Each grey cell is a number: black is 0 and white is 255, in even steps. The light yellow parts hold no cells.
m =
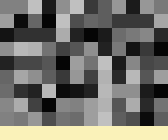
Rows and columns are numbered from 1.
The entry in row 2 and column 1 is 158
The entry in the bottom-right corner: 94
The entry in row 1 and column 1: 129
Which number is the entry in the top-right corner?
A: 121
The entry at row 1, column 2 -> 129
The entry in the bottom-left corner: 129
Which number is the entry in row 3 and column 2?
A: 49
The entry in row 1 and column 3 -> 192

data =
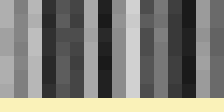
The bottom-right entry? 106
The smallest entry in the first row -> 26
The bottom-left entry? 168
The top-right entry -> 106
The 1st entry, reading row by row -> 175
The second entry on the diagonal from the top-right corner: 155
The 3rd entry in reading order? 183
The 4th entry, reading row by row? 49
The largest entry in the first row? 209
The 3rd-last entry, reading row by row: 33
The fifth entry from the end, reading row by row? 120
